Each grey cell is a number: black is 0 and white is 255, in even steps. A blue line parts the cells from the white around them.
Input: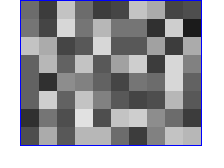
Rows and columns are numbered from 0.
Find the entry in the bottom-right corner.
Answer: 183
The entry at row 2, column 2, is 69
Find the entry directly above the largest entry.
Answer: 195
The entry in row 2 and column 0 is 195
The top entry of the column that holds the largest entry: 108
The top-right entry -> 78
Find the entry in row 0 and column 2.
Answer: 195
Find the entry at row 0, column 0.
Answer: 108
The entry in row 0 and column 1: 60
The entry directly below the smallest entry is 171
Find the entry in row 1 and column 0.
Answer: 117
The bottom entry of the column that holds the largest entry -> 183
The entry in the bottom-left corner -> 78
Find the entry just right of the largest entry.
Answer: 78
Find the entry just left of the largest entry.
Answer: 78

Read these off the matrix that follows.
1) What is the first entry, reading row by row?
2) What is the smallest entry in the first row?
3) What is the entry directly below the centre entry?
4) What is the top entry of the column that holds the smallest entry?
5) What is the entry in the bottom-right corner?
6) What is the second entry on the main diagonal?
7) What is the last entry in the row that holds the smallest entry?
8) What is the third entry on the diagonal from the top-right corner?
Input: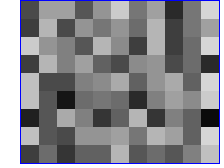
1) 74
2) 42
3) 108
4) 214
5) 192
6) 181
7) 11
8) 62

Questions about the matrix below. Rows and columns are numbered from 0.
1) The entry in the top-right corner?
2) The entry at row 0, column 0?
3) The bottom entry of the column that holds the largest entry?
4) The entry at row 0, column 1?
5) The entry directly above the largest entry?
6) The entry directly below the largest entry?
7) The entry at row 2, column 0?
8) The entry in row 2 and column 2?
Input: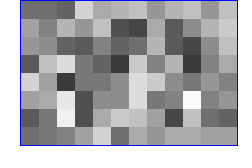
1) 192
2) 111
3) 170
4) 111
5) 120
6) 192
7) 150
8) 99

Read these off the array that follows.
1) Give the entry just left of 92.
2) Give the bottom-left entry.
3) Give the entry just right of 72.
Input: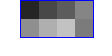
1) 72
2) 143
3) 92

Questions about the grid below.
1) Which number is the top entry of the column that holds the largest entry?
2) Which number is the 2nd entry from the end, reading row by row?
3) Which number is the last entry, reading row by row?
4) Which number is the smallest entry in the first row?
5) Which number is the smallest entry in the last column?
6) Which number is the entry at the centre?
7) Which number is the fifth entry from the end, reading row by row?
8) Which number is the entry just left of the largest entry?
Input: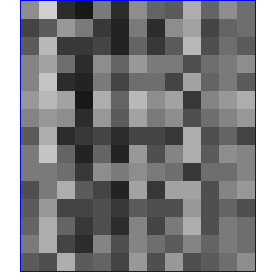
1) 207
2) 110
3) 141
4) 24
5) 68
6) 68
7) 152
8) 141
